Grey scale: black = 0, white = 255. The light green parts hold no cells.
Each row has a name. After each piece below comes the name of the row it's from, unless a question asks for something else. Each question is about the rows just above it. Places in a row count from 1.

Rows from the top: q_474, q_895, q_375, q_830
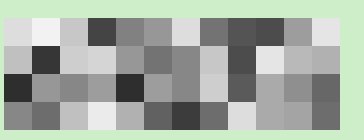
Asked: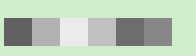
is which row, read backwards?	q_830
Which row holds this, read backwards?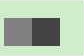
q_474
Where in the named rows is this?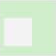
q_474, 2
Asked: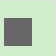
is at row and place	q_375, 12
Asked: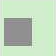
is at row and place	q_375, 11
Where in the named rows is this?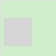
q_895, 4

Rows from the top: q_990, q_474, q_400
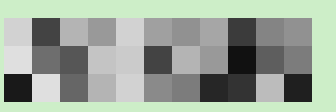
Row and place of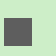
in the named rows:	q_474, 10
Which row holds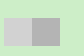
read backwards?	q_400
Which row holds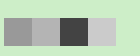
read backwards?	q_474
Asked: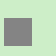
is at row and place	q_990, 10

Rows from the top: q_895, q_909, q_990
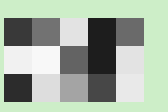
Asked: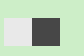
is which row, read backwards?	q_990
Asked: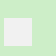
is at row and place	q_909, 1
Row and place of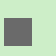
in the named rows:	q_895, 5
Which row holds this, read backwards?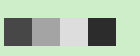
q_990
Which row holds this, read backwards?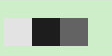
q_909
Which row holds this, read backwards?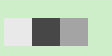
q_990
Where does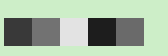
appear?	q_895

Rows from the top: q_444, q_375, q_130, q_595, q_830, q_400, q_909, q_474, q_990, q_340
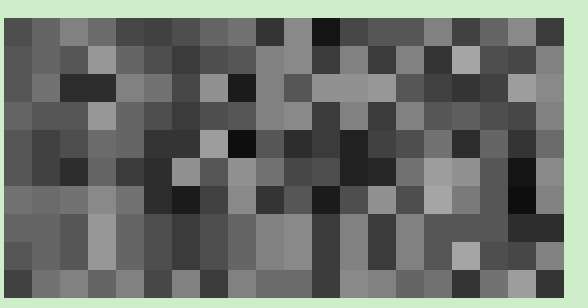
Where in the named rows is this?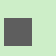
q_595, 17
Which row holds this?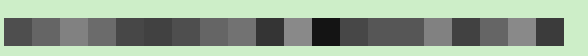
q_444
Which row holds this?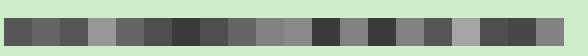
q_990
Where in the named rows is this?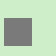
q_909, 17
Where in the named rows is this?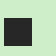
q_400, 14
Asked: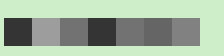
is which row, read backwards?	q_340
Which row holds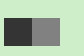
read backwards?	q_375

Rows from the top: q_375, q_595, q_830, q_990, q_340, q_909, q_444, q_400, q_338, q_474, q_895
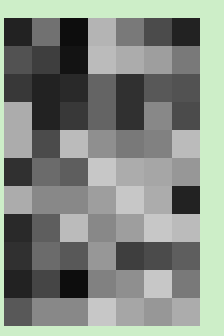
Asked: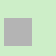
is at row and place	q_375, 4
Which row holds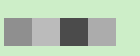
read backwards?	q_340
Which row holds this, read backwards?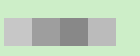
q_400

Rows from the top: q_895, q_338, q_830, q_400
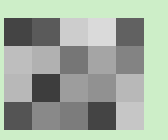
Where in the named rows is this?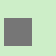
q_338, 3
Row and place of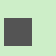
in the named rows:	q_400, 1
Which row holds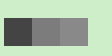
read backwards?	q_400
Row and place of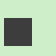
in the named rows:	q_830, 2
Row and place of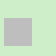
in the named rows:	q_338, 1

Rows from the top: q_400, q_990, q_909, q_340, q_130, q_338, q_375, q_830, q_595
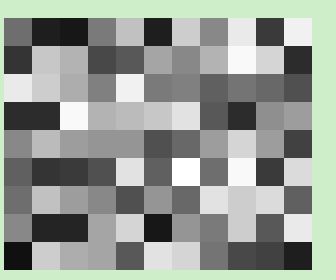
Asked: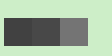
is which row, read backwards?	q_595
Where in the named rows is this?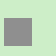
q_340, 10
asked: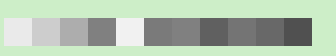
q_909
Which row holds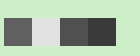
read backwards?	q_338
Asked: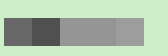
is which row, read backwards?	q_130
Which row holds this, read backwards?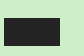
q_830
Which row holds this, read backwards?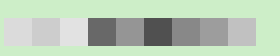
q_375

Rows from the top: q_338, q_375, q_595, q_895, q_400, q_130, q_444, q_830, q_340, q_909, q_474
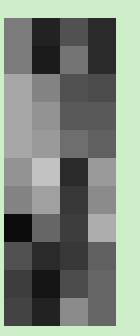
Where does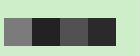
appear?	q_338
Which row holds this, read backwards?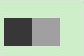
q_444
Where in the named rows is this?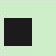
q_375, 2

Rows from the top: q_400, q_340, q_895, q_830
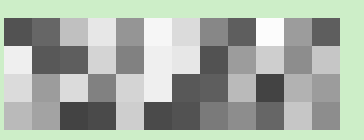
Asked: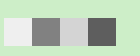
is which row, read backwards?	q_340
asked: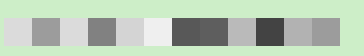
q_895
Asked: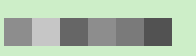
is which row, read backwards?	q_830
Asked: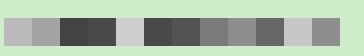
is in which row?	q_830
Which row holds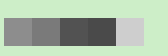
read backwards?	q_830
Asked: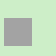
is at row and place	q_830, 2
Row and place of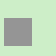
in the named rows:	q_400, 5

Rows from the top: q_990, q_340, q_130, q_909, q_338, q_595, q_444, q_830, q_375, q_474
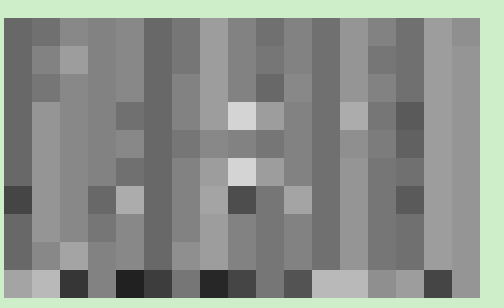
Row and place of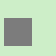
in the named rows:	q_338, 14
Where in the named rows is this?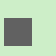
q_338, 15

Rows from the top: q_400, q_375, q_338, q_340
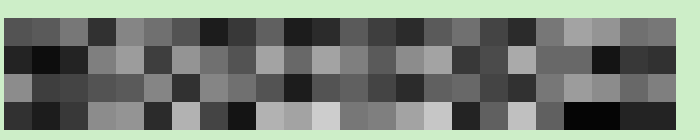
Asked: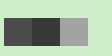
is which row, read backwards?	q_375
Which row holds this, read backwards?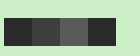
q_400
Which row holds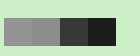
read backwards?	q_340
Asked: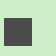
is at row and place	q_375, 18
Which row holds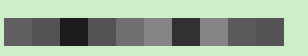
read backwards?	q_338
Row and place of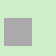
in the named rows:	q_375, 19
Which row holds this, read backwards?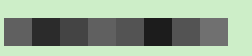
q_338

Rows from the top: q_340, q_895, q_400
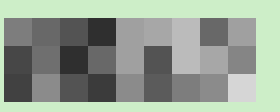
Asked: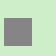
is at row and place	q_895, 9
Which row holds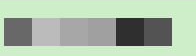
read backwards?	q_340

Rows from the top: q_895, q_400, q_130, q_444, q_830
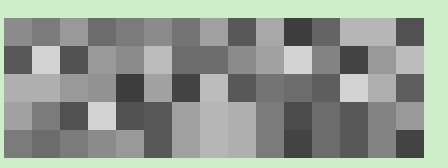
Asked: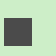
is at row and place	q_444, 11
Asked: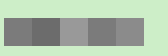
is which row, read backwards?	q_895
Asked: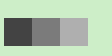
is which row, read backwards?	q_830
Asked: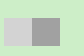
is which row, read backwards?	q_400
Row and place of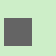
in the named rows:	q_895, 12
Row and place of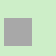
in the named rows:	q_895, 10

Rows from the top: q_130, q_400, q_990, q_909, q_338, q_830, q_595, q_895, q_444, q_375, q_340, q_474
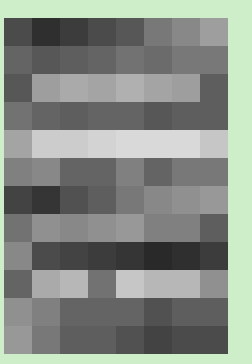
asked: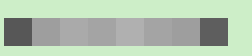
q_990
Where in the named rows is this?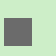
q_400, 6

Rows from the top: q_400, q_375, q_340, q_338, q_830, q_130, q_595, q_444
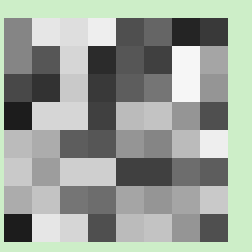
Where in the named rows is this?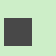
q_340, 1
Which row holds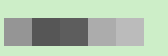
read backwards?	q_830

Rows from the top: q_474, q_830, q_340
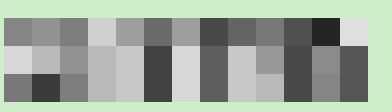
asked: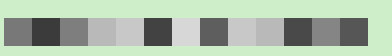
q_340
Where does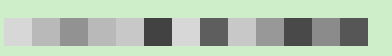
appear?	q_830
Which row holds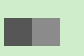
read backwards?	q_830
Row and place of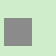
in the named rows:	q_830, 12
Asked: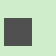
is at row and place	q_474, 11

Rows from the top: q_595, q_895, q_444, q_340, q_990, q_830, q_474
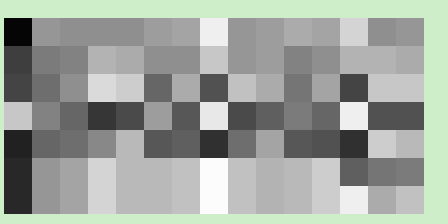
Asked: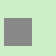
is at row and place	q_990, 4
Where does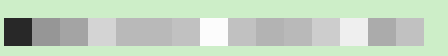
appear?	q_474

